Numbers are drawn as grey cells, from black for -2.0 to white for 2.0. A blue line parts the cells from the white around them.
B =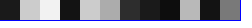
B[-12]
-1.6
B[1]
1.2
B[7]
-1.6
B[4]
1.2

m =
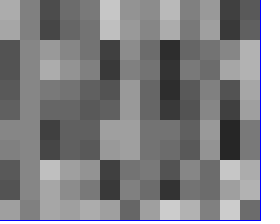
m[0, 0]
0.7
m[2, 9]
-0.4
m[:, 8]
[0.9, 0.7, -1.3, -1.2, -1.3, -1.1, -0.2, -0.3, -0.7, -1.2, 1.2]
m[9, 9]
-0.2
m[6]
[0.1, 0.1, -1.0, -0.5, -0.5, 0.5, 0.5, -0.2, -0.2, -0.5, 0.4, -1.4, -0.1]
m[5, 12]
0.5
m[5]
[-0.5, 0.1, -0.4, -0.4, -0.6, -0.5, 0.4, -0.4, -1.1, -0.7, 0.1, -1.0, 0.5]
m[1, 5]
1.0
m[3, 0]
-0.7
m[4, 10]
0.0
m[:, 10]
[0.4, 0.5, -0.2, -0.3, 0.0, 0.1, 0.4, 0.3, -0.3, -0.3, 0.0]
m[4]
[-0.6, 0.1, -0.1, -0.2, -0.5, -0.7, 0.4, -0.4, -1.3, -0.6, 0.0, -0.7, 0.6]
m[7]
[0.0, 0.1, -0.9, -0.5, -0.6, 0.4, 0.5, -0.2, -0.3, -0.6, 0.3, -1.4, -0.1]
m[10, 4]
0.7
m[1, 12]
-0.5
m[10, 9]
0.8
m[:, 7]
[0.2, 0.1, -0.3, -0.2, -0.4, -0.4, -0.2, -0.2, -0.1, -0.3, 0.5]
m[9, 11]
0.5
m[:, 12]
[-0.6, -0.5, 0.8, 0.8, 0.6, 0.5, -0.1, -0.1, 0.7, 0.8, -0.3]
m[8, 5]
-1.0
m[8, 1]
0.1
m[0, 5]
1.1
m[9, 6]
0.0
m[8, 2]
1.0
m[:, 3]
[-0.3, -0.4, 0.1, 0.3, -0.2, -0.4, -0.5, -0.5, 0.5, 0.2, 0.5]
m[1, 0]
0.6
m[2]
[-0.7, 0.1, 0.4, 0.1, -0.2, -1.0, 0.2, -0.3, -1.3, -0.4, -0.2, 0.1, 0.8]

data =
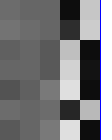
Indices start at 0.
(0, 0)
-0.3
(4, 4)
-1.8
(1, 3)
-1.3
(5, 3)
-1.4
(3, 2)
-0.6
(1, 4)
1.2
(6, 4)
-1.8
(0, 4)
1.1
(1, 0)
-0.2
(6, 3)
1.5

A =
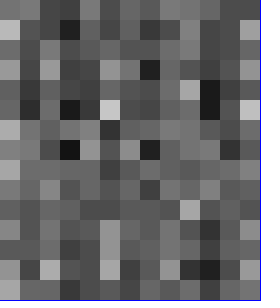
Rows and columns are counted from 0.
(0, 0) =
-0.2
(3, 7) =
-1.5
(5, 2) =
-0.3
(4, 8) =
-0.3
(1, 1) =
-0.7
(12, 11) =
-0.5
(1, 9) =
0.0
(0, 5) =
-0.8
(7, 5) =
-0.7
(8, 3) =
-0.4
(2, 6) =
-0.7
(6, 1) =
-0.2
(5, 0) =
-0.4
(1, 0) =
0.9
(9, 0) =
-0.1
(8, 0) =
0.6
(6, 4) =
0.0
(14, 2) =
-0.4
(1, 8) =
-0.8
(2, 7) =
-0.7
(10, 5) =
-0.8
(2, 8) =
-0.3
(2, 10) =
-0.9
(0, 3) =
-1.0
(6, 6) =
-0.5
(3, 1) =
-0.9
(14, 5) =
-0.6
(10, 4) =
-0.8
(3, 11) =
-0.7
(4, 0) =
-0.5
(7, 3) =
-1.7
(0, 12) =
-0.8
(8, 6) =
-0.6
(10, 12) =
-0.7
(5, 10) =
-1.6
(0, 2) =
-0.9

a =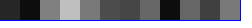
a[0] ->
-1.4
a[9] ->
-0.4
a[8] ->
-1.8
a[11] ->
-0.1

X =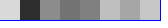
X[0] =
1.4
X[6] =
0.6
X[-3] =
1.0
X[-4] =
0.0
